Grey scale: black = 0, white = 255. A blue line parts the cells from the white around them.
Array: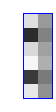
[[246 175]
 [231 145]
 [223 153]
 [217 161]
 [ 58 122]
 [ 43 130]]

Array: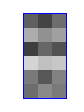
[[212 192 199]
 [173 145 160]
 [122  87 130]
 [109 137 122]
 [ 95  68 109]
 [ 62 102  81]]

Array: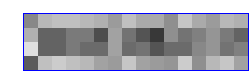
[[223  99  99 122 107 107 162 107 115  84 107 107 136 149 115 128]
 [176  99  99 122 122  77 162 115  84  56 143 115 128 149 122  99]
 [136 184 192 192 184 176 155 192 170 170 143 198 170 155 184 176]
 [ 91 192 204 192 184 162 155 198 162 155 149 204 143 184 198 162]]

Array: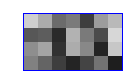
[[207 172 107 122  62 156 185]
 [142 164  49 172 136  36 199]
 [129 100  62  36  68 115  30]
 [ 87  93  42 178 122  75 215]]

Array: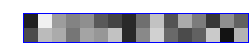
[[ 75 187 171 118 164 151 194  41 137 209 105  75  97 202  19 179]
 [ 33 240 157 131 143  89  68  41 111 194  83 171 124  55 143  97]]

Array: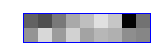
[[148 216 156 210 163 183 176 142 134]
 [ 98  79 121 169 191 224 198   4 114]]

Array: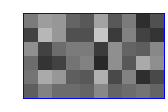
[[143  66 108 123 123  59 143 100  94 136]
 [123 157 151 100  88 163  88 123  46  80]
 [116 170 151  94  88 176  73 130  46  73]
 [108  52  66 116 130  40 143  88 170 143]
 [ 94 130 108 108 100 136 100 108 116 100]
 [ 66 183 151  80  80 199  59 130  66  52]]

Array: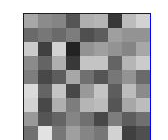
[[218 100 196  72 153 196  93 188 139]
 [210  72 175 125 181 188  85 167 188]
 [203  64 210  35 147 159 147 133 167]
 [167 139 133  85 175 181  56 188 210]
 [153  85 100 133 112  72 125  93 112]
 [139 100 175  56 196 196 100 181 203]
 [125  72  93 167 112  85 119 147 106]
 [112 226 119 159 133 119 210  64  79]
 [106 119 106 125  79  93 159 147 147]]

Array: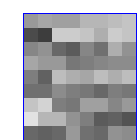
[[226 182 182 146 126  91  97  83]
 [196 211 126 119 160 160 134 153]
 [166 153 153 119 126 134 140 140]
 [153 166 160 160 182 182 189 196]
 [134 146 104  91 134 112 174 146]
 [126  97 189 174 166 189 174 189]
 [112 112 140 126 119 104 126 119]
 [104  97 104 153 112 104 146 140]
 [ 75  61 204 204 196 174 204 196]]
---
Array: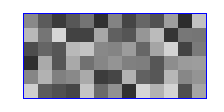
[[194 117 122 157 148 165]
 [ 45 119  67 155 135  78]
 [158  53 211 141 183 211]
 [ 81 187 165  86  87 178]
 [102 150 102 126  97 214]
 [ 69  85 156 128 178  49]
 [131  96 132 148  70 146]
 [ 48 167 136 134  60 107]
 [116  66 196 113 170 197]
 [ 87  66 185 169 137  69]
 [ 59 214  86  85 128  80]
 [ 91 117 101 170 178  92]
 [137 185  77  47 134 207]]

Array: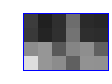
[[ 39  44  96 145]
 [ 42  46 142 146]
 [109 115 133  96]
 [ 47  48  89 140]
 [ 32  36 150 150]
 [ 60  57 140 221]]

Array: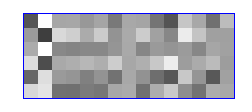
[[188 160 161 157 161 168]
 [112 160 166 187  88 172]
 [168 196 135 171 149 114]
 [198 236 155 157 200 142]
 [ 84 135 148 237  88 201]
 [116 161 154 200 110 173]
 [165 204 134 175 146 112]
 [168 170 169 167 168 171]
 [121 147 149 205 114 167]
 [165 203 136 174 147 118]
 [152 171 136 183 128 123]
 [167 207 132 174 149 112]
 [166 217 136 169 154 113]
 [254  62 255  77 222 228]
 [ 85 155 171 221 103 216]]

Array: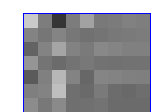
[[126 124 128 114 127 110 107]
 [129 122 128 114 128 105 107]
 [123 120 132 113 131 108 107]
 [121 116 136 114 133 122 115]
 [162 113 122 120 103 106 112]
 [124 119 130 115 131 111 111]
 [ 53 132 165 107 183 191 138]
 [125 118 131 116 128 131 120]
 [202 131  99 149  90 127 140]]

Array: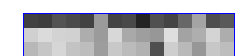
[[ 89 173 189]
 [ 77 212 199]
 [164 174 151]
 [103 163 185]
 [ 68 223 206]
 [ 80 151  79]
 [ 35 158 177]
 [ 73 169 187]
 [ 67 216 200]
 [155 155 157]
 [ 66 173 189]
 [ 74 209 195]
 [ 83 211 214]
 [ 61 219 198]
 [ 65 208 184]]

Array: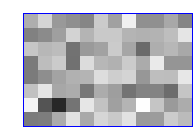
[[133 229 168 149 231 197 172 187]
 [168 190 183 149 189 108 154 204]
 [144 179 174 234 190 131 197 156]
 [144 177 106 171 151 131 254 154]
 [240 180 166 203 212 115 180 226]
 [161 201 203 177 206 158 160 201]
 [203 201 162 183 221 172 194 214]
 [134 180 154 220 180 119 230 169]
 [143 211 114 113 177 172 116 225]
 [153 159 188 203 163 167  39 171]
 [213 139 183 189 142 229  84 125]
 [174 129 198 122 123 193 244 123]]

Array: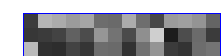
[[100  59 116]
 [148 107 109]
 [160  77  51]
 [155  28  59]
 [ 71 207 148]
 [110 143 113]
 [172  75  50]
 [106 115 106]
 [109 150 109]
 [166  76  53]
 [155  97  67]
 [171  67  45]
 [181  59  48]
 [ 60  55 186]]
